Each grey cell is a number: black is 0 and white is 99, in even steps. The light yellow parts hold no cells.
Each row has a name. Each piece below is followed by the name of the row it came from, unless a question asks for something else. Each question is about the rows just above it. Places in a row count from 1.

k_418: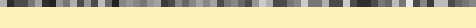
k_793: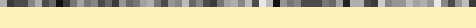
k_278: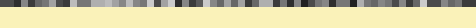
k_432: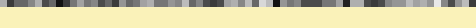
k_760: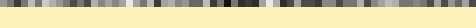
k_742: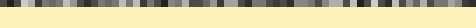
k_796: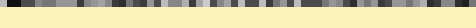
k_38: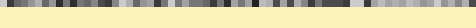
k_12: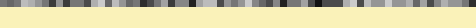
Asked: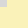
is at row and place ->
k_432, 38
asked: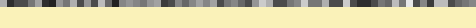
k_418
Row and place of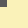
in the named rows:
k_278, 29

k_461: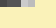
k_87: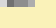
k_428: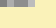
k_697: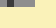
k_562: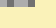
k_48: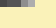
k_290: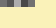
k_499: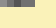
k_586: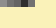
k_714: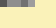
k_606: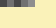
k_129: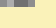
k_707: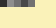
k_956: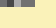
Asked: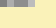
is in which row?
k_428
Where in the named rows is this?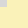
k_87, 1
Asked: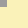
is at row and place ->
k_714, 5
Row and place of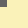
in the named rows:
k_586, 3
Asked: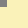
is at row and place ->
k_428, 1
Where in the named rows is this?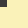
k_697, 2

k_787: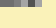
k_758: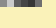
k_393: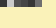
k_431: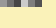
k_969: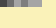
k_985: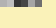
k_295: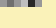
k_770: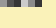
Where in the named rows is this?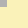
k_985, 1
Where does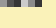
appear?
k_770
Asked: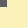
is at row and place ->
k_758, 3

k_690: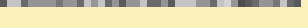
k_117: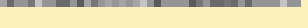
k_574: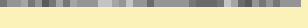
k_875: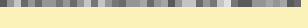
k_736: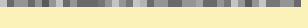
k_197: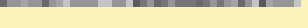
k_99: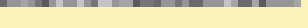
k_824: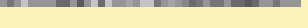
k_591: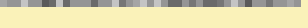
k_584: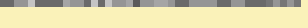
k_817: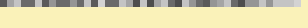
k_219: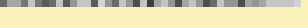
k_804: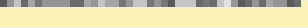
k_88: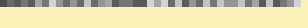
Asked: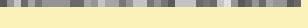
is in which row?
k_804
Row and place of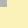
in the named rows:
k_736, 21
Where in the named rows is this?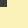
k_219, 22
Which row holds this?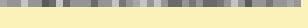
k_591
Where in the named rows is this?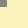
k_824, 27

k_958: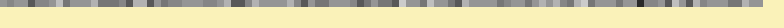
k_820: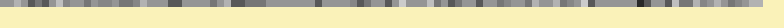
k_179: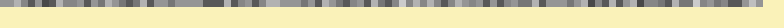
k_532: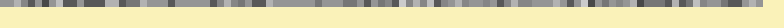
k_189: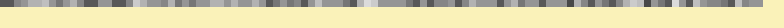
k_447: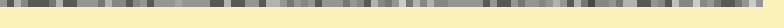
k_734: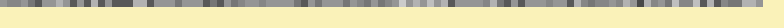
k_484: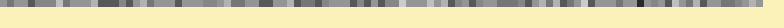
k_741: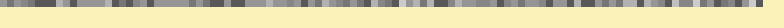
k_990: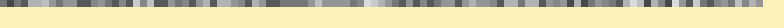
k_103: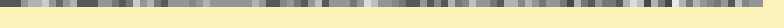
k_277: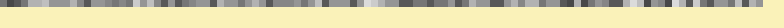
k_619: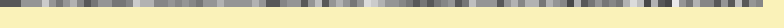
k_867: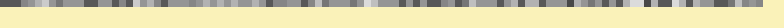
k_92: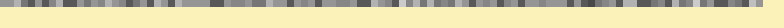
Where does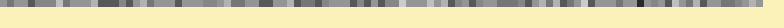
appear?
k_484
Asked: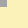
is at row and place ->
k_447, 26
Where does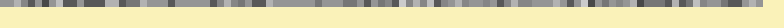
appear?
k_532
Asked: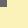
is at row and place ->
k_103, 9

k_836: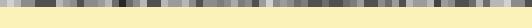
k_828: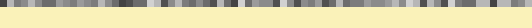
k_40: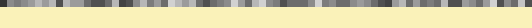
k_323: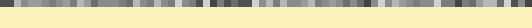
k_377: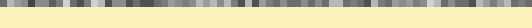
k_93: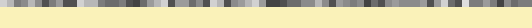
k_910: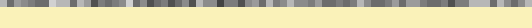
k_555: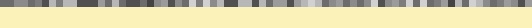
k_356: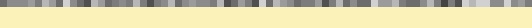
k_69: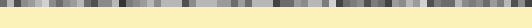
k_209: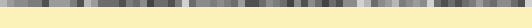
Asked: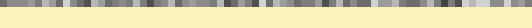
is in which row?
k_356
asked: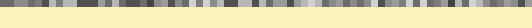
k_555
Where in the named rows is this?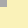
k_836, 34
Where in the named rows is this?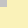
k_40, 75
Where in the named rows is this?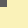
k_377, 8

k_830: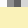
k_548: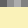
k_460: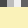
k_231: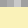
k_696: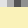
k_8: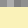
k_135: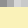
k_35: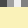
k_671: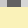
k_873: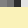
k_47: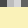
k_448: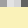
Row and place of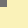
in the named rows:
k_873, 2
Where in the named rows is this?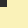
k_873, 3
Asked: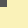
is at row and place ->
k_696, 3
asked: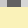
k_671
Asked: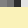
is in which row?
k_873
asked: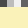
k_460

